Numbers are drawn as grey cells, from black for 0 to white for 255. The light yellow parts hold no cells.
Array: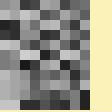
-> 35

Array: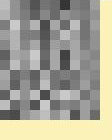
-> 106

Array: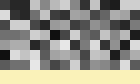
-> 91

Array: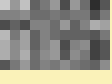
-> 140

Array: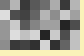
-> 193

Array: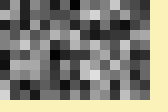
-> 104

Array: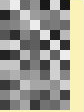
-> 156

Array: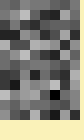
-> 46
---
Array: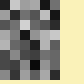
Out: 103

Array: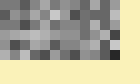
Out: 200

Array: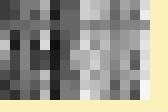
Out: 246

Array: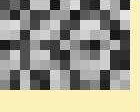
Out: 196

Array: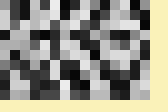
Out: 218
